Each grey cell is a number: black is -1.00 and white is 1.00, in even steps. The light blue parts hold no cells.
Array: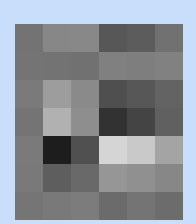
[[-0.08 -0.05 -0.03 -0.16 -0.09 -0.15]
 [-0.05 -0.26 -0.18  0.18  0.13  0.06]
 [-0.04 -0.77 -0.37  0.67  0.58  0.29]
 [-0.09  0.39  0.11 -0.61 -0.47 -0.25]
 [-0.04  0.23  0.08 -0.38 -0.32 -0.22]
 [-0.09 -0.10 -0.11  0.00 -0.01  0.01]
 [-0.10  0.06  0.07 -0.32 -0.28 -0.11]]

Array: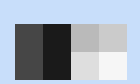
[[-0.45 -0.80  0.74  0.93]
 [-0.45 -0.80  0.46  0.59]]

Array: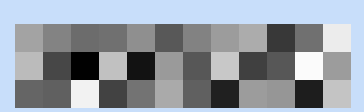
[[-0.21 -0.25  0.90 -0.48 -0.10  0.33 -0.25 -0.75  0.22  0.18 -0.77  0.54]
 [ 0.47 -0.44 -0.99  0.51 -0.86  0.21 -0.32  0.57 -0.50 -0.32  0.97  0.22]
 [ 0.28  0.03 -0.15 -0.12  0.12 -0.31  0.02  0.22  0.35 -0.56 -0.12  0.85]]

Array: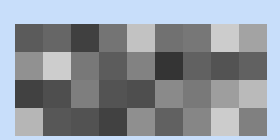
[[ 0.43 -0.32 -0.36 -0.49  0.12 -0.24  0.05  0.60  0.00]
 [-0.49 -0.39 -0.01 -0.35 -0.39  0.08 -0.05  0.24  0.46]
 [ 0.14  0.61 -0.06 -0.28  0.02 -0.59 -0.24 -0.35 -0.24]
 [-0.29 -0.20 -0.50 -0.09  0.52 -0.11 -0.07  0.60  0.28]]

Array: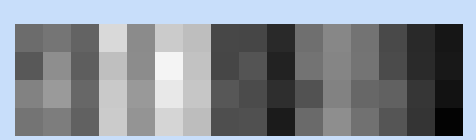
[[-0.09 -0.02 -0.24  0.59  0.16  0.67  0.48 -0.39 -0.37 -0.79 -0.17  0.11
  -0.11 -0.33 -0.59 -0.98]
 [ 0.02  0.21 -0.19  0.58  0.20  0.82  0.55 -0.32 -0.41 -0.64 -0.36  0.02
  -0.19 -0.24 -0.58 -0.86]
 [-0.31  0.11 -0.26  0.50  0.10  0.91  0.52 -0.45 -0.34 -0.73 -0.10  0.04
  -0.09 -0.41 -0.67 -0.81]
 [-0.15 -0.08 -0.22  0.70  0.09  0.59  0.49 -0.44 -0.45 -0.68 -0.13  0.06
  -0.10 -0.43 -0.68 -0.83]]

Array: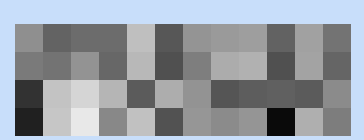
[[-0.75  0.55  0.82  0.07  0.51 -0.36  0.18  0.09  0.17 -0.92  0.37 -0.02]
 [-0.61  0.53  0.67  0.42 -0.29  0.36  0.15 -0.33 -0.27 -0.25 -0.29  0.09]
 [-0.04 -0.10  0.15 -0.19  0.44 -0.37 -0.01  0.35  0.39 -0.37  0.28 -0.21]
 [ 0.12 -0.22 -0.15 -0.15  0.50 -0.32  0.16  0.21  0.24 -0.23  0.26 -0.10]]

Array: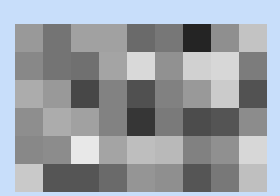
[[ 0.58 -0.33 -0.33 -0.17  0.17  0.12 -0.33 -0.06  0.50]
 [ 0.07  0.10  0.82  0.29  0.49  0.45  0.01  0.13  0.69]
 [ 0.11  0.35  0.26  0.02 -0.58 -0.04 -0.40 -0.34  0.10]
 [ 0.35  0.20 -0.44  0.02 -0.37  0.01  0.20  0.59 -0.36]
 [ 0.07 -0.09 -0.12  0.29  0.70  0.14  0.64  0.69 -0.03]
 [ 0.20 -0.09  0.26  0.26 -0.17 -0.07 -0.72  0.12  0.53]]

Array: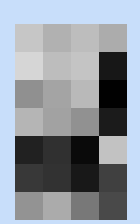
[[ 0.15  0.34 -0.06 -0.43]
 [-0.56 -0.61 -0.81 -0.50]
 [-0.74 -0.62 -0.92  0.52]
 [ 0.42  0.27  0.14 -0.79]
 [ 0.13  0.29  0.45 -0.99]
 [ 0.68  0.48  0.54 -0.82]
 [ 0.55  0.39  0.48  0.35]]
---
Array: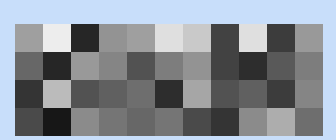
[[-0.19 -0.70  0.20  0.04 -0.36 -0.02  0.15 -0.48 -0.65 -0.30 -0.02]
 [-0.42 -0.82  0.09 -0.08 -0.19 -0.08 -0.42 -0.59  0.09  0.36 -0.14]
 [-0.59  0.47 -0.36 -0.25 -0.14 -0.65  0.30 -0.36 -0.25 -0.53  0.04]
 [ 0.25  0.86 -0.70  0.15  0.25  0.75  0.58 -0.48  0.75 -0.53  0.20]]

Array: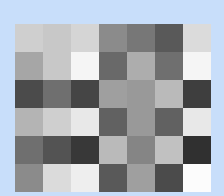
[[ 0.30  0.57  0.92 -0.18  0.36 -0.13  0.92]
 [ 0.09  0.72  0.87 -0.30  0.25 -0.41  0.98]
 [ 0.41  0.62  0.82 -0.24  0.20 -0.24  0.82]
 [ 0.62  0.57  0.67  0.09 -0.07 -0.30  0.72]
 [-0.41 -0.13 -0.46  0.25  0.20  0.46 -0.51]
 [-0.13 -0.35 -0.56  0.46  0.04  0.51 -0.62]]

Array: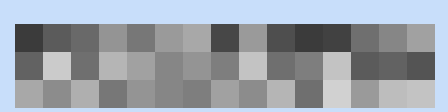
[[ 0.32  0.10  0.37 -0.07  0.16  0.05 -0.01  0.26  0.10  0.42 -0.13  0.64
   0.21  0.48  0.53]
 [-0.23  0.59 -0.13  0.42  0.26  0.05  0.16 -0.01  0.53 -0.13 -0.01  0.53
  -0.29 -0.23 -0.34]
 [-0.54 -0.29 -0.18  0.16 -0.07  0.21  0.32 -0.44  0.21 -0.39 -0.54 -0.49
  -0.13  0.05  0.26]]

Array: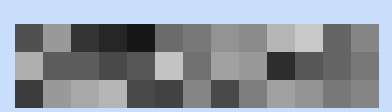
[[-0.54  0.20  0.32  0.42 -0.43 -0.48  0.04 -0.43 -0.01  0.26  0.15 -0.06
   0.04]
 [ 0.37 -0.27 -0.27 -0.43 -0.32  0.53 -0.11  0.26  0.20 -0.65 -0.32 -0.21
  -0.06]
 [-0.37  0.20 -0.60 -0.70 -0.82 -0.16 -0.06  0.15  0.09  0.42  0.58 -0.21
   0.04]]

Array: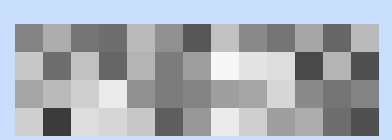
[[ 0.62 -0.54  0.73  0.68  0.57 -0.26  0.19  0.84  0.62  0.24  0.36 -0.14
  -0.37]
 [ 0.30  0.46  0.62  0.84  0.13 -0.03  0.03  0.24  0.30  0.68  0.08 -0.09
   0.03]
 [ 0.57 -0.14  0.51 -0.20  0.41 -0.03  0.24  0.94  0.79  0.73 -0.43  0.41
  -0.37]
 [ 0.03  0.36 -0.09 -0.14  0.46  0.13 -0.32  0.51  0.08 -0.09  0.30 -0.20
   0.46]]

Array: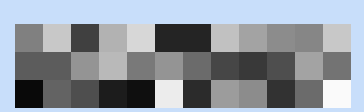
[[-0.28 -0.28  0.16  0.45 -0.05  0.16 -0.16 -0.45 -0.55 -0.39  0.28 -0.10]
 [-0.93 -0.22 -0.39 -0.78 -0.88  0.85 -0.66  0.22  0.10 -0.61 -0.16  0.96]
 [ 0.00  0.57 -0.50  0.40  0.69 -0.72 -0.72  0.51  0.28  0.10  0.05  0.57]]
